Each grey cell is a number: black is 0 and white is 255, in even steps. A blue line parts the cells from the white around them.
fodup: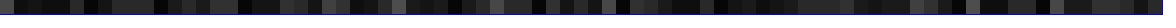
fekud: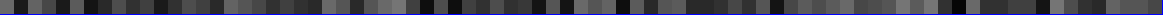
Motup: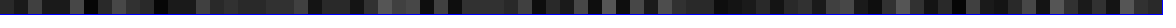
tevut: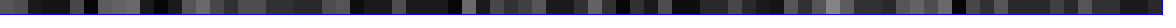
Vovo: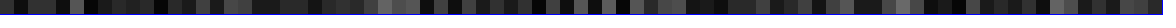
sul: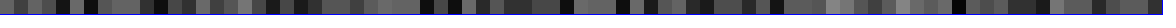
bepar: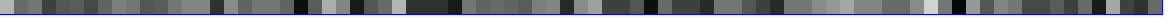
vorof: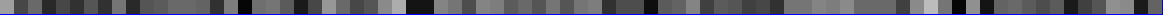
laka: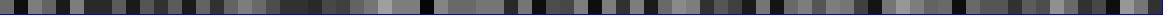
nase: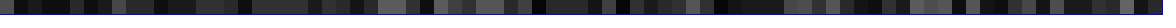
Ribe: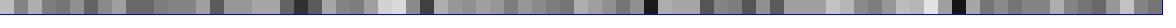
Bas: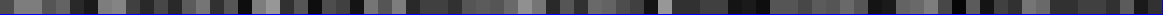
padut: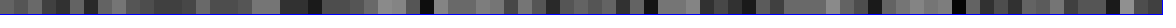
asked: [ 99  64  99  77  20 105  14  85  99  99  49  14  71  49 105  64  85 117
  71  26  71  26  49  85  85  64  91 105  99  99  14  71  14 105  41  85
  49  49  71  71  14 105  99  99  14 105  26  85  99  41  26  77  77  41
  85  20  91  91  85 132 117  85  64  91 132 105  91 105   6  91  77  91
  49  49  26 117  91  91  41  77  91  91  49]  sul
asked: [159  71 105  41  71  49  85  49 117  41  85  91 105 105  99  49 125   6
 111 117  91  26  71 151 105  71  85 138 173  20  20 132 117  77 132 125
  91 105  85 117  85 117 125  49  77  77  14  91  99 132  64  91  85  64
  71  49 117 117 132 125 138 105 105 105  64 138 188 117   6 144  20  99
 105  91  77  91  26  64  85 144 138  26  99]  vorof
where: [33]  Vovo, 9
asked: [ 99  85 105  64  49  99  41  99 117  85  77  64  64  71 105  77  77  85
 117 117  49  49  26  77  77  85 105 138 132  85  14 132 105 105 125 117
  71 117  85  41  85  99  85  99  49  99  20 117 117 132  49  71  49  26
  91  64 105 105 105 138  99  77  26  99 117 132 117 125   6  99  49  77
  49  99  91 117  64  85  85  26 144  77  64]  padut
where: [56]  fekud, 37
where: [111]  vorof, 18

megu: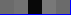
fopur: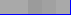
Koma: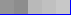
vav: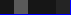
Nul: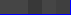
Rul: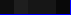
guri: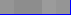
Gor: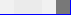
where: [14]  Rul, 0
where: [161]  fopur, 3
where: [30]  Rul, 1
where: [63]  Nul, 4
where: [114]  megu, 1
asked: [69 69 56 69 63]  Nul
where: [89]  vav, 1

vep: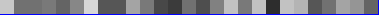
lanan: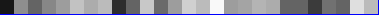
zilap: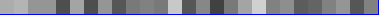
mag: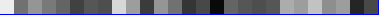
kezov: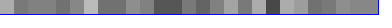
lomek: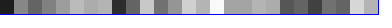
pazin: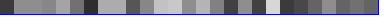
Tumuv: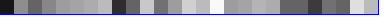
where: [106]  lanan, 11
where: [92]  zilap, 21

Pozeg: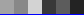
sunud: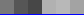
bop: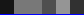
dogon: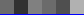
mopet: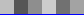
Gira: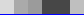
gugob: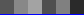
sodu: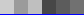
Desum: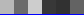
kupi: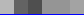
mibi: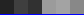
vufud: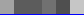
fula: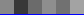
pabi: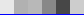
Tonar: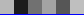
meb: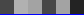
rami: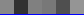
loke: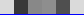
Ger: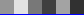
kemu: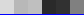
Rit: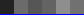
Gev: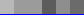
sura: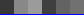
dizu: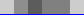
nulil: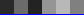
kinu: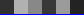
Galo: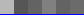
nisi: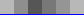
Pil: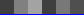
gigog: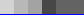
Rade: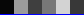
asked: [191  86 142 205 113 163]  mopet
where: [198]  vufud, 5
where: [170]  Gira, 1

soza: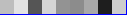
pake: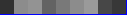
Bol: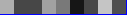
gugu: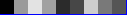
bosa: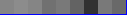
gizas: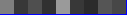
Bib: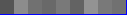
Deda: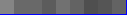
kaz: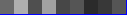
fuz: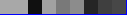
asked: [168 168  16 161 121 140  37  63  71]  fuz
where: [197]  Bol, 7
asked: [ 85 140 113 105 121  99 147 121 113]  Bib
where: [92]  Deda, 3
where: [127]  gizas, 0
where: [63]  fuz, 7

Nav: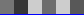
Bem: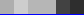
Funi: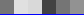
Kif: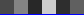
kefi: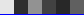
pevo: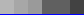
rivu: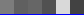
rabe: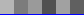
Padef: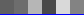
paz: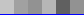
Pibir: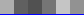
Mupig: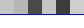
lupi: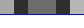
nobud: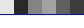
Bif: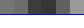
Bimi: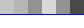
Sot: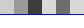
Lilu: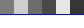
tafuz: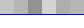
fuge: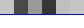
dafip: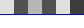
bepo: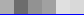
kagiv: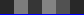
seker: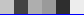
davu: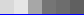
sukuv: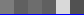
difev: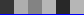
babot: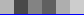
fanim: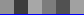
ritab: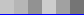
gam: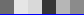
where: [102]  rivu, 2
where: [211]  tafuz, 3
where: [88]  Nav, 5
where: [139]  gam, 5
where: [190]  fuge, 4

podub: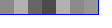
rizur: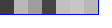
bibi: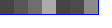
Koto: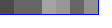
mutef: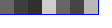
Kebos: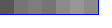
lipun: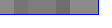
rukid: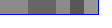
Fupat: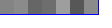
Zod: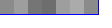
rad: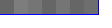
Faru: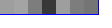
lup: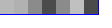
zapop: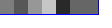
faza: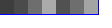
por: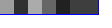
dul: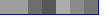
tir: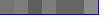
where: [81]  faza, 4
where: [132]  Fupat, 0
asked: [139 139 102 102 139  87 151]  rukid
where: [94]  tir, 2
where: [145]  Koto, 6
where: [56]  Faru, 3

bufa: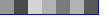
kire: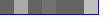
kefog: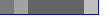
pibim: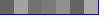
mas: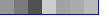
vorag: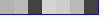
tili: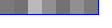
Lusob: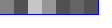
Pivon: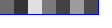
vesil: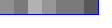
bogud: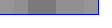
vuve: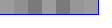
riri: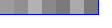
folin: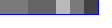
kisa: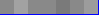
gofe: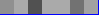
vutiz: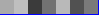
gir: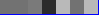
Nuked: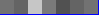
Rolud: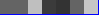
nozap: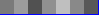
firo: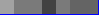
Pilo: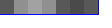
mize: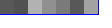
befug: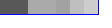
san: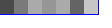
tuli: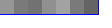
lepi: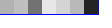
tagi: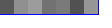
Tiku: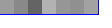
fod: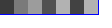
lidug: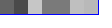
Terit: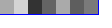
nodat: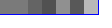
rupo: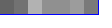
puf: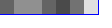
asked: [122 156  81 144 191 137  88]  nozap
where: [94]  Terit, 5
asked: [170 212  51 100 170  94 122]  Terit
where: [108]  Pivon, 0
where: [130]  Lusob, 0

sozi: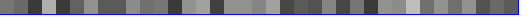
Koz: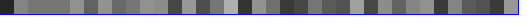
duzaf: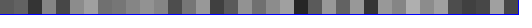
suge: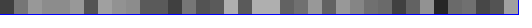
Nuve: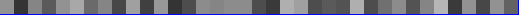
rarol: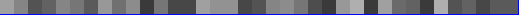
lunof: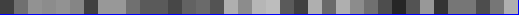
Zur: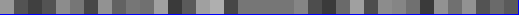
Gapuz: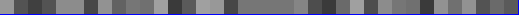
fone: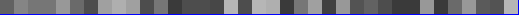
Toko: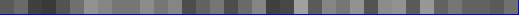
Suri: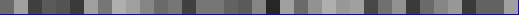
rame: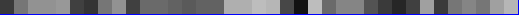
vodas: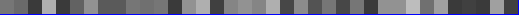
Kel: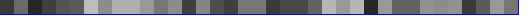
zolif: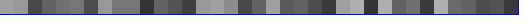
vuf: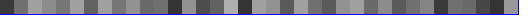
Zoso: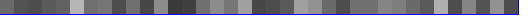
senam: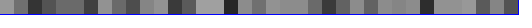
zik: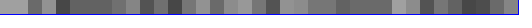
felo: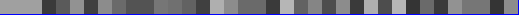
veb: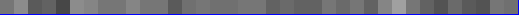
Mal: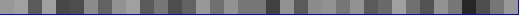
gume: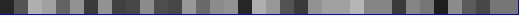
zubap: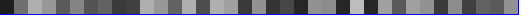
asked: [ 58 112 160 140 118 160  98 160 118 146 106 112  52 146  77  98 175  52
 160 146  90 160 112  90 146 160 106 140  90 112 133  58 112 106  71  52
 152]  vuf
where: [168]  Nuve, 5
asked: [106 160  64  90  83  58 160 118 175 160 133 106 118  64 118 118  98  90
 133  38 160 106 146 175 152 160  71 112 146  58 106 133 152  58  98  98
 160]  Suri
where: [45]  senam, 30
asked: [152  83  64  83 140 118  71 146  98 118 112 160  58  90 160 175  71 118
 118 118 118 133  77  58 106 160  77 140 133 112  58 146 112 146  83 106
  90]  Zur
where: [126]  Zoso, 28

